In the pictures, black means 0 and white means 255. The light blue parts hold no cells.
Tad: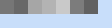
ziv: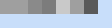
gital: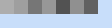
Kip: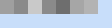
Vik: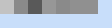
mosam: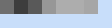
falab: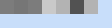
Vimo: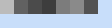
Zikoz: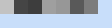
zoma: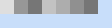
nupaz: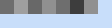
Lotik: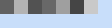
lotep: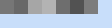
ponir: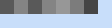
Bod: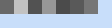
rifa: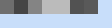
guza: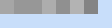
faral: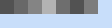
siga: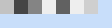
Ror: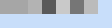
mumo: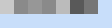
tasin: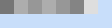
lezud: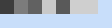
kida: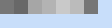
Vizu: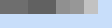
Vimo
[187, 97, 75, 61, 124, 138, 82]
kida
[118, 104, 166, 179, 201, 187, 118]
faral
[82, 104, 132, 179, 110, 82, 124]
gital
[173, 159, 118, 151, 82, 144, 97]
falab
[124, 118, 124, 201, 179, 82, 179]
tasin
[118, 173, 151, 173, 151, 132, 222]

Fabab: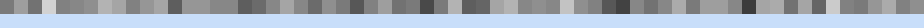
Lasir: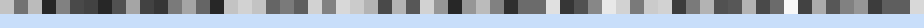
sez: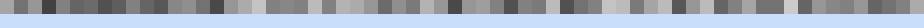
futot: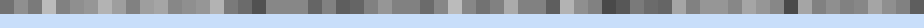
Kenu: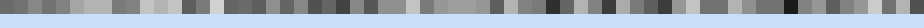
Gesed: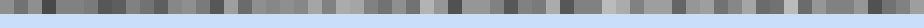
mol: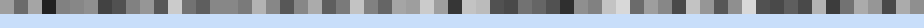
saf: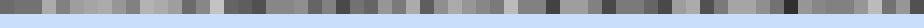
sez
[165, 114, 150, 66, 129, 101, 107, 81, 94, 129, 101, 87, 135, 143, 114, 73, 150, 171, 195, 129, 135, 129, 187, 129, 179, 171, 150, 107, 143, 122, 179, 150, 73, 150, 158, 129, 81, 129, 122, 187, 81, 114, 129, 195, 187, 122, 165, 187, 87, 150, 187, 101, 129, 165, 114, 114, 203, 101, 150, 135, 129, 150, 101, 114, 129, 171]
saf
[107, 114, 114, 171, 129, 158, 165, 171, 150, 129, 179, 171, 158, 107, 135, 195, 101, 94, 81, 135, 135, 143, 101, 129, 73, 114, 101, 150, 122, 171, 94, 143, 171, 150, 135, 122, 187, 129, 129, 66, 158, 158, 129, 73, 122, 122, 101, 73, 158, 171, 81, 122, 165, 165, 143, 114, 47, 150, 135, 129, 129, 150, 187, 114, 150, 81]
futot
[114, 143, 122, 187, 129, 143, 150, 179, 158, 129, 158, 165, 135, 143, 150, 179, 122, 107, 81, 135, 135, 135, 101, 129, 94, 101, 129, 150, 129, 129, 107, 135, 187, 135, 114, 129, 171, 129, 129, 94, 179, 143, 129, 73, 87, 122, 107, 101, 165, 129, 150, 150, 135, 165, 150, 135, 73, 165, 129, 143, 129, 135, 165, 143, 129, 94]
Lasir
[195, 114, 187, 39, 129, 73, 66, 39, 81, 165, 66, 54, 122, 165, 101, 39, 195, 210, 195, 101, 122, 94, 210, 129, 216, 203, 179, 73, 179, 87, 210, 150, 39, 150, 187, 129, 47, 107, 107, 224, 54, 81, 135, 232, 210, 122, 203, 210, 60, 122, 179, 81, 87, 179, 73, 107, 248, 66, 171, 87, 129, 150, 60, 94, 94, 216]

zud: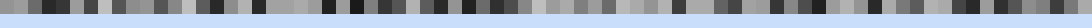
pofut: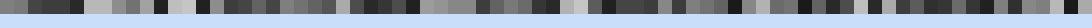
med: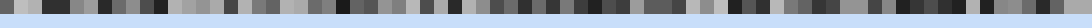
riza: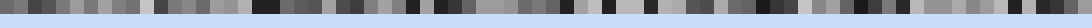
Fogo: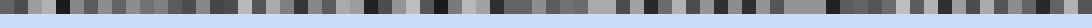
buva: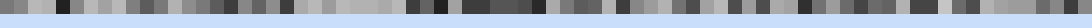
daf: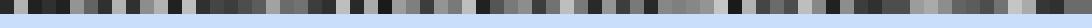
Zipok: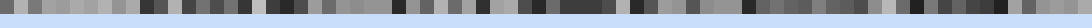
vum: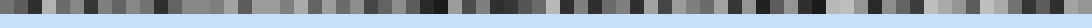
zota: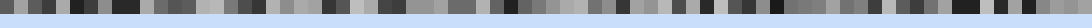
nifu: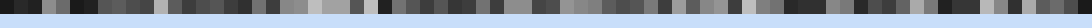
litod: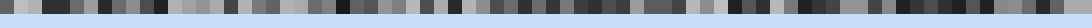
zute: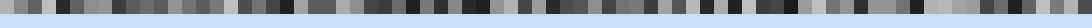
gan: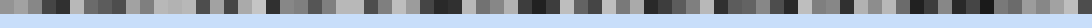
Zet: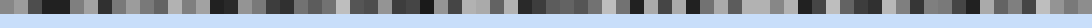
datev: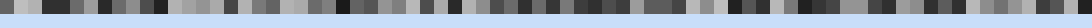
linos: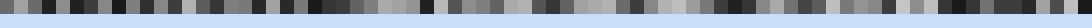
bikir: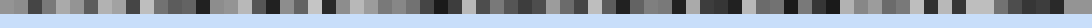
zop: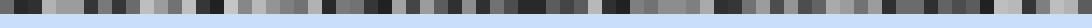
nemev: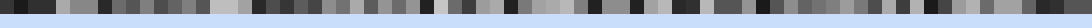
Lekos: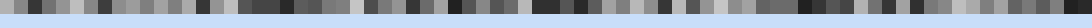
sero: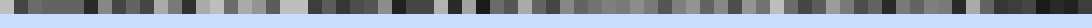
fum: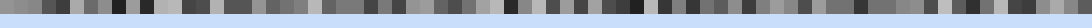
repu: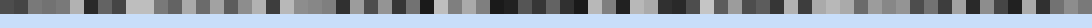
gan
[148, 162, 135, 69, 48, 184, 107, 92, 77, 162, 127, 184, 178, 184, 77, 162, 69, 170, 197, 48, 135, 127, 85, 127, 184, 184, 77, 127, 190, 156, 69, 41, 48, 184, 114, 135, 178, 61, 33, 61, 190, 99, 69, 190, 121, 170, 41, 61, 92, 127, 184, 48, 92, 99, 135, 77, 41, 190, 127, 135, 48, 178, 141, 184, 107, 33, 61, 135, 41, 69, 26, 121, 107, 156, 135, 162, 190, 77]
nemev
[54, 26, 48, 48, 170, 135, 135, 41, 107, 85, 127, 77, 99, 127, 85, 190, 190, 162, 41, 77, 54, 92, 69, 141, 114, 170, 92, 148, 107, 148, 33, 197, 107, 61, 156, 170, 33, 121, 162, 170, 184, 127, 33, 141, 141, 33, 162, 184, 41, 48, 184, 85, 85, 148, 26, 85, 141, 99, 114, 127, 156, 121, 77, 170, 61, 178, 26, 69, 156, 178, 107, 162, 162, 99, 41, 48, 85, 85]
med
[99, 190, 178, 48, 48, 135, 156, 41, 107, 141, 77, 33, 178, 162, 148, 170, 69, 178, 121, 99, 178, 170, 107, 127, 26, 99, 85, 148, 127, 184, 77, 170, 41, 178, 141, 77, 107, 48, 107, 54, 121, 61, 33, 77, 61, 156, 92, 92, 69, 184, 141, 190, 33, 85, 48, 184, 121, 99, 54, 69, 148, 148, 69, 135, 33, 54, 77, 48, 33, 178, 33, 135, 141, 107, 41, 99, 170, 170]
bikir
[148, 141, 69, 121, 170, 148, 92, 178, 162, 69, 190, 114, 92, 99, 33, 141, 148, 184, 85, 33, 141, 99, 197, 41, 141, 184, 156, 121, 135, 114, 69, 26, 61, 184, 77, 121, 85, 61, 77, 156, 107, 69, 190, 92, 33, 99, 127, 121, 33, 170, 61, 54, 33, 184, 107, 114, 26, 121, 54, 26, 178, 135, 156, 107, 121, 190, 48, 184, 54, 190, 190, 114, 77, 54, 61, 41, 148, 148]
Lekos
[178, 135, 54, 114, 148, 190, 135, 61, 141, 156, 127, 162, 127, 170, 54, 148, 190, 85, 69, 69, 41, 92, 85, 121, 127, 197, 77, 121, 148, 54, 107, 162, 33, 85, 135, 85, 107, 184, 48, 48, 85, 41, 92, 162, 127, 184, 141, 54, 184, 85, 148, 197, 141, 162, 99, 107, 107, 33, 54, 85, 69, 178, 114, 54, 162, 48, 121, 135, 190, 170, 127, 162, 99, 121, 92, 127, 33, 41]
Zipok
[107, 178, 121, 162, 156, 170, 162, 178, 148, 170, 54, 85, 178, 69, 114, 77, 114, 54, 190, 61, 41, 77, 156, 107, 148, 141, 148, 148, 41, 148, 99, 178, 107, 162, 48, 162, 170, 77, 41, 107, 61, 61, 61, 77, 178, 41, 85, 156, 148, 85, 141, 148, 148, 41, 99, 114, 99, 92, 127, 99, 92, 77, 141, 184, 107, 33, 121, 69, 99, 69, 61, 33, 162, 99, 148, 156, 148, 170]

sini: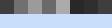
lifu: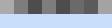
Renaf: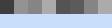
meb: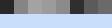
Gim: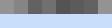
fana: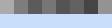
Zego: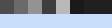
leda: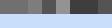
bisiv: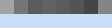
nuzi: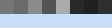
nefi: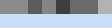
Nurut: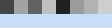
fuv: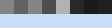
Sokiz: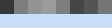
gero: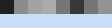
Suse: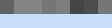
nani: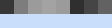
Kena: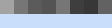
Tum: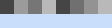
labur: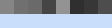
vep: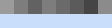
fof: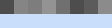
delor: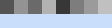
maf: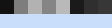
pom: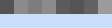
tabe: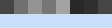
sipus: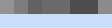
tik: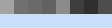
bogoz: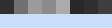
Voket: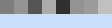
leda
[112, 112, 125, 84, 147, 62, 62, 84]
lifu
[171, 125, 77, 125, 77, 106, 91, 163]
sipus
[147, 125, 98, 106, 106, 77, 77, 139]
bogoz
[47, 112, 155, 139, 171, 40, 47, 62]
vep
[155, 125, 98, 125, 106, 91, 69, 139]
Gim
[147, 133, 98, 112, 84, 91, 98, 147]

